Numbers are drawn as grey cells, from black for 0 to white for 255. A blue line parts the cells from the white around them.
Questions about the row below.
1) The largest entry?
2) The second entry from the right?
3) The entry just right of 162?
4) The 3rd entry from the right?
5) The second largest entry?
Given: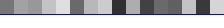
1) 223
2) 57
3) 152
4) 195
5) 213

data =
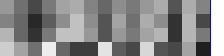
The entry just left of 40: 103
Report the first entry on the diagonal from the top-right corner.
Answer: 131
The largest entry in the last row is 237
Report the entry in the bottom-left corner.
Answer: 205
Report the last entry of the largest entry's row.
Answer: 31
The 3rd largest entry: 215
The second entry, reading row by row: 112
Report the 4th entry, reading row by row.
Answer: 121
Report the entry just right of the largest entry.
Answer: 103
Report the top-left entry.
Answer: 152
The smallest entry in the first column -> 131
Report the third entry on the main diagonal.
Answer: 50
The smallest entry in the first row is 72

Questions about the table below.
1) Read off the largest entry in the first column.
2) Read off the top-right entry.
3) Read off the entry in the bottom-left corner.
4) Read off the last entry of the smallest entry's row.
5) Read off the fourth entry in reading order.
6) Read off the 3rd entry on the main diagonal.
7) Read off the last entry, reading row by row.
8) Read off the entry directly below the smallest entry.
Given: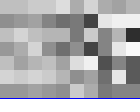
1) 212
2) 181
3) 152
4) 46
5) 203
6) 191
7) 132
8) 249

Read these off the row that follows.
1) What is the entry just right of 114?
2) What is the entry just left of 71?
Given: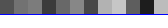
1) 124
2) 135

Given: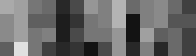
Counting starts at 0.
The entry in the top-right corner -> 64
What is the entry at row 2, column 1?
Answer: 160
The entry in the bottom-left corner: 95
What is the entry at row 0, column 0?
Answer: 170
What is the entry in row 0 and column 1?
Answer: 160
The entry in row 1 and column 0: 138
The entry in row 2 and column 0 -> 138
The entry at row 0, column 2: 118
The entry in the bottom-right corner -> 64

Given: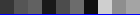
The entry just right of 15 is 207
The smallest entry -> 15

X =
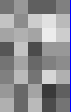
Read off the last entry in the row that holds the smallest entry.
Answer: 95
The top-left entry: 116
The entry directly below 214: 57
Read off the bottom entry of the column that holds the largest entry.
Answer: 75
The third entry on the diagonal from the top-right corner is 164
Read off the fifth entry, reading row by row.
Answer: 128
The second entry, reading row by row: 152
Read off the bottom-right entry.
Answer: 116
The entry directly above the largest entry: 225
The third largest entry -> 214
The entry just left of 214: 116
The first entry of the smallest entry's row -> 152

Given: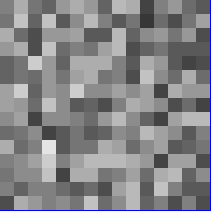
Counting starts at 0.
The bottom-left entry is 77
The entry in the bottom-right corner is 77
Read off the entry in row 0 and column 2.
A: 117
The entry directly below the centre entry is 152
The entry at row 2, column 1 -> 108
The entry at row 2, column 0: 173
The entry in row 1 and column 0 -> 117
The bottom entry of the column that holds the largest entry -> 128
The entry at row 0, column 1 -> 173
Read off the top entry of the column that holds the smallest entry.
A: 67
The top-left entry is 128
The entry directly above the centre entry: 140
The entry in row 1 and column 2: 99
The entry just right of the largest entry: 89
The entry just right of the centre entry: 128
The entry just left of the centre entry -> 99
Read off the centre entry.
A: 77
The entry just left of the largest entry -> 128
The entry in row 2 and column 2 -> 77
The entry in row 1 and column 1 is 194
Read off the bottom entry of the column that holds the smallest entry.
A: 99
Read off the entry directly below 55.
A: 140

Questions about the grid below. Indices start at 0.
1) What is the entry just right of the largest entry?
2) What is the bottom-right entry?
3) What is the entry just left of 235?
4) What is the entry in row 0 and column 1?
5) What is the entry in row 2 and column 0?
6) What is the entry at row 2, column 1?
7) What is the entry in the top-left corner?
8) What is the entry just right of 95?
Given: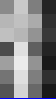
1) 147
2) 25
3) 159
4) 201
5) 192
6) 182
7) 138
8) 36

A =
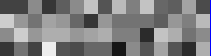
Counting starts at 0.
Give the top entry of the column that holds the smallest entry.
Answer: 186
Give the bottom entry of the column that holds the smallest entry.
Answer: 22
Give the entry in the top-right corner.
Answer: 75
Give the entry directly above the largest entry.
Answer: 174
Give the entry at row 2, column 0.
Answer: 139
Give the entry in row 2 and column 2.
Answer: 151
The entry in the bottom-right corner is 174
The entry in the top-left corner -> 66
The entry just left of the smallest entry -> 103
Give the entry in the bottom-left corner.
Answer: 54
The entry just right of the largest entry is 84
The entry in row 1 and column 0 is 205
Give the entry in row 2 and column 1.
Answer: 205
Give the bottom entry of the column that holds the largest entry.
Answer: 237
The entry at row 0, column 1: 66

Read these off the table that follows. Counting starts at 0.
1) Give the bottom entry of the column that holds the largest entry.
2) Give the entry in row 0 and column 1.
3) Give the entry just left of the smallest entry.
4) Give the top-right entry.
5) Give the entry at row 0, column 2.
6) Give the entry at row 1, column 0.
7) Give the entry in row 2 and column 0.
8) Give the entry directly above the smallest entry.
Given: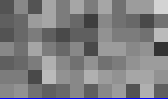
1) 95
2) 136
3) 146
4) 211
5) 83
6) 95
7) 83
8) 187

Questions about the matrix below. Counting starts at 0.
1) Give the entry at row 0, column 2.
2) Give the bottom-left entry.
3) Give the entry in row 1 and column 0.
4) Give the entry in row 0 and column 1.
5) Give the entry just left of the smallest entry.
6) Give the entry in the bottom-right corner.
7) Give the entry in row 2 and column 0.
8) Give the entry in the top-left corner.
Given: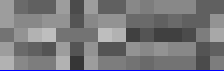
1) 96
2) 178
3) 157
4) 106
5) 178
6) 125
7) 115
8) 157

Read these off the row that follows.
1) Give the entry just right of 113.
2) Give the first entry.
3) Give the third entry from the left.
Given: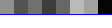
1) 61
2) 144
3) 113
